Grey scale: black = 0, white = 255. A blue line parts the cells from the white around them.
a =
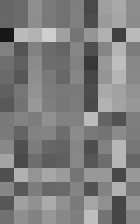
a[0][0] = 102
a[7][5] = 124
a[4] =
[111, 96, 139, 109, 108, 129, 56, 153, 190, 136]
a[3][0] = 129
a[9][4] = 110
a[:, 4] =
[114, 114, 160, 101, 108, 103, 121, 119, 129, 110, 99, 96, 155, 105, 145, 136]
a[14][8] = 69
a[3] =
[129, 84, 129, 107, 101, 134, 79, 133, 180, 124]
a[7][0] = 88
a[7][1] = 115
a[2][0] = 23
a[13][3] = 103
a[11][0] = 164
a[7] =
[88, 115, 152, 127, 119, 124, 73, 178, 163, 151]
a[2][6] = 149
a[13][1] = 89
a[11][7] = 109
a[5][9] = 137
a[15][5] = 127
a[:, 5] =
[127, 128, 117, 134, 129, 134, 122, 124, 129, 139, 134, 136, 116, 132, 123, 127]
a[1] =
[103, 107, 142, 122, 114, 128, 77, 155, 166, 140]
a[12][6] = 153
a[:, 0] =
[102, 103, 23, 129, 111, 106, 96, 88, 121, 122, 136, 164, 80, 134, 87, 113]
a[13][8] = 177

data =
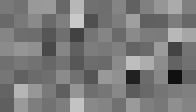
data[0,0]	121
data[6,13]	128
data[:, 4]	[104, 127, 111, 134, 115, 139, 95, 126]
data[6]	[100, 181, 151, 122, 95, 149, 111, 118, 136, 92, 105, 117, 124, 128]
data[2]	[133, 110, 109, 86, 111, 66, 117, 133, 106, 138, 124, 123, 184, 166]
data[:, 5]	[183, 201, 66, 96, 87, 113, 149, 195]
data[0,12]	171
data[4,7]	106
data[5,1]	97
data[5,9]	33
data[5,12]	16
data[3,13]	116
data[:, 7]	[110, 111, 133, 121, 106, 153, 118, 132]
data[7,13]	132
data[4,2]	114
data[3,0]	139
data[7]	[95, 154, 126, 114, 126, 195, 137, 132, 113, 154, 127, 120, 143, 132]
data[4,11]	141
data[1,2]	138
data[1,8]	125
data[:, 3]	[154, 106, 86, 73, 103, 111, 122, 114]
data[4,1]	120
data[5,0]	118
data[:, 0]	[121, 105, 133, 139, 112, 118, 100, 95]
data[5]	[118, 97, 107, 111, 139, 113, 85, 153, 145, 33, 108, 136, 16, 96]
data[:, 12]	[171, 125, 184, 67, 99, 16, 124, 143]
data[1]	[105, 121, 138, 106, 127, 201, 80, 111, 125, 159, 96, 97, 125, 104]

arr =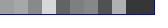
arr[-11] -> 158
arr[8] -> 176
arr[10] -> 54
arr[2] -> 137

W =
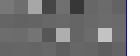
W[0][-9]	120
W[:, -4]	[55, 101, 101, 103]
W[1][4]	105
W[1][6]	105
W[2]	[109, 108, 116, 86, 174, 101, 108, 195, 108]
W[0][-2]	107
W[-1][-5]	95
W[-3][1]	99
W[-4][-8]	110
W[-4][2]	167
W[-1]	[101, 102, 101, 104, 95, 103, 101, 94, 100]
